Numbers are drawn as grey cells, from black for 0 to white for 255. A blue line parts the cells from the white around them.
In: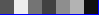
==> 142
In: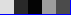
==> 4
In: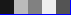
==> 129
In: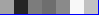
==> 138
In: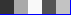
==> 249
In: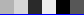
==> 237
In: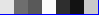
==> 46
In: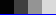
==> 63
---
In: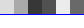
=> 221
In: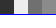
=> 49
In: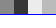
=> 137
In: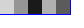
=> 212
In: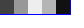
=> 65
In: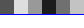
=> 83
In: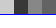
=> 204
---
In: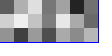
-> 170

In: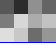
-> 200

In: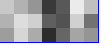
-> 102

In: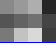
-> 194

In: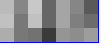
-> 149

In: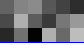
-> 175
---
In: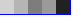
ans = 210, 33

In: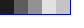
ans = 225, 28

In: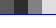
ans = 222, 45

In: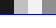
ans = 242, 25

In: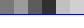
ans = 208, 48

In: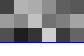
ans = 206, 30

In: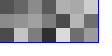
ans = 218, 47
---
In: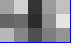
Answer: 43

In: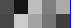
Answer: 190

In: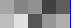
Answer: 146

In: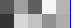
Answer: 95

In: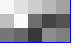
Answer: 111

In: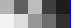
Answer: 188

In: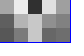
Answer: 200

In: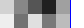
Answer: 85

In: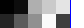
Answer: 175

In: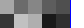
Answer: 134
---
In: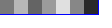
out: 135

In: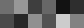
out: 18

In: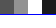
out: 255

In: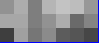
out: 189

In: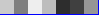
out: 64

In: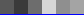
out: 143
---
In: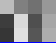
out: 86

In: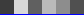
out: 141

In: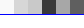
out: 167

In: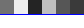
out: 86

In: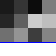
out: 61

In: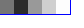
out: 207

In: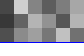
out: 193

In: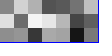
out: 21

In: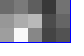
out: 68
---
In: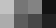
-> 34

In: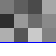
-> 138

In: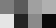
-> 10

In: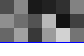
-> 64

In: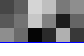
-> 101

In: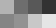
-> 229

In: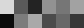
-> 55
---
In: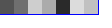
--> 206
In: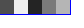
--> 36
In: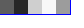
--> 207
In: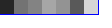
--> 131
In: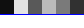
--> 89
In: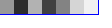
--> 178
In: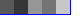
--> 150
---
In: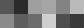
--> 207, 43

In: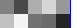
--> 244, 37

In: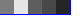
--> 229, 37

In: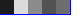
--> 219, 28

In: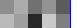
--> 201, 40

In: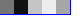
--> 237, 17
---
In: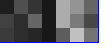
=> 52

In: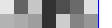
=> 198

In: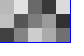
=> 105

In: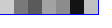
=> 90

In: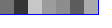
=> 199

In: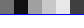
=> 160

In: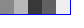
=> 56
